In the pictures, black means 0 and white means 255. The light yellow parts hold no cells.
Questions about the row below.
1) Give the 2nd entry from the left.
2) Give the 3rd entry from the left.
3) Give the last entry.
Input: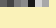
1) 68
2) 123
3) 168

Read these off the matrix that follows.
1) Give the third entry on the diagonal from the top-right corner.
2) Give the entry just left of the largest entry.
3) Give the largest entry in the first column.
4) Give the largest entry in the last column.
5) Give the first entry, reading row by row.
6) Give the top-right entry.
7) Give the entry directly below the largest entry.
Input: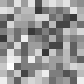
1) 83
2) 200
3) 238
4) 238
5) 173
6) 141
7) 141

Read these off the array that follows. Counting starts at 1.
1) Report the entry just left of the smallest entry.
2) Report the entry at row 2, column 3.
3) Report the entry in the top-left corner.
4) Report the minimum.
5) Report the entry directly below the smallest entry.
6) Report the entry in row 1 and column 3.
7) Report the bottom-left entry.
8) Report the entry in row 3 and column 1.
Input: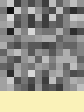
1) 116
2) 202
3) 161
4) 18
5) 216
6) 61
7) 161
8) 147

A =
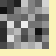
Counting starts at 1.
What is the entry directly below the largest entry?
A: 87
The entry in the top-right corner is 210
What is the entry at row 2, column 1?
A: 18
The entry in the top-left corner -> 72
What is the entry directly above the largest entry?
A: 101
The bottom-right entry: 101
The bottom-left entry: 72
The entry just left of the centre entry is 87
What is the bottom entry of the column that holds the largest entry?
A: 186
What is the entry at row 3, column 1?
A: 170
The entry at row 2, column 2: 56
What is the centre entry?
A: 237

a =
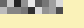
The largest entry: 234
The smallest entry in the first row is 36
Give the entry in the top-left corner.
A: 103
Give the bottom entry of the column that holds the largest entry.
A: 48
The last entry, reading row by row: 76

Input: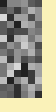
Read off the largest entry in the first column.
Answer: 217
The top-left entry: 33
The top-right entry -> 76
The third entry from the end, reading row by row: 119
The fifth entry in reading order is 91
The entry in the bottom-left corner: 103
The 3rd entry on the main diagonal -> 161
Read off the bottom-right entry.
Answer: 47
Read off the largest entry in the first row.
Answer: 146
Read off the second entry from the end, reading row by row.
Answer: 161
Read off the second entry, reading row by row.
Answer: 133
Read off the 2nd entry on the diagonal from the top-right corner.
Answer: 176

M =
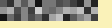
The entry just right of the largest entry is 118
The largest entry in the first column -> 147
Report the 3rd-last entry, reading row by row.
133
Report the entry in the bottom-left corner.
20
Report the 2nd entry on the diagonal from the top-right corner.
49
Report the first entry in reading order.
91
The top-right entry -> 35
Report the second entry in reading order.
49
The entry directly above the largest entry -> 20
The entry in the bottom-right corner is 63
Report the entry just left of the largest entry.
63
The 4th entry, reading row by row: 91

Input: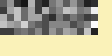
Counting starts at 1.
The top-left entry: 93
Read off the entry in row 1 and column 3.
47
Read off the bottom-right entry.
34
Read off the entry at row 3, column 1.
179
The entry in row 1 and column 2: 149
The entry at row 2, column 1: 61
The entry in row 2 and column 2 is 164
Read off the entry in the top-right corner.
47
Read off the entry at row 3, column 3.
194
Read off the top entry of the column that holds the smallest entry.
22
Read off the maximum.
251
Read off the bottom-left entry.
61
